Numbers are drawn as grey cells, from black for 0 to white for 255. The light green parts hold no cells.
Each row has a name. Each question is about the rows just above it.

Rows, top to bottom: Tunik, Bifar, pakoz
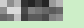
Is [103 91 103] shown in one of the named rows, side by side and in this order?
yes
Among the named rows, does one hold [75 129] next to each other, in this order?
yes
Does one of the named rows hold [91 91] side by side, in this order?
yes
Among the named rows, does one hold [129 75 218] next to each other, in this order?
no
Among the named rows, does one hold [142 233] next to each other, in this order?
no
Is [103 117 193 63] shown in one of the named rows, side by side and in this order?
yes

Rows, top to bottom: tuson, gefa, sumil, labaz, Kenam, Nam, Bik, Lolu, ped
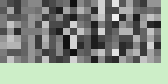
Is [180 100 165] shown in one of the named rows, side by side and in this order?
yes
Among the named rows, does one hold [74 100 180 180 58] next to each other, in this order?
yes

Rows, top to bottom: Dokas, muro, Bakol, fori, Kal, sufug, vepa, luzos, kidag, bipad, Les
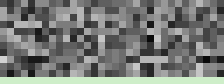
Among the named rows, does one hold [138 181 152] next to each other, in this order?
no
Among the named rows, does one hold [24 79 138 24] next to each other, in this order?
yes
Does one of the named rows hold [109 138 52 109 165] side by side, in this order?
no

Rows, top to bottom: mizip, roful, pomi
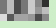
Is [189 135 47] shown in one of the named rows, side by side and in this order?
no
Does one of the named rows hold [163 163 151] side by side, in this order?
yes

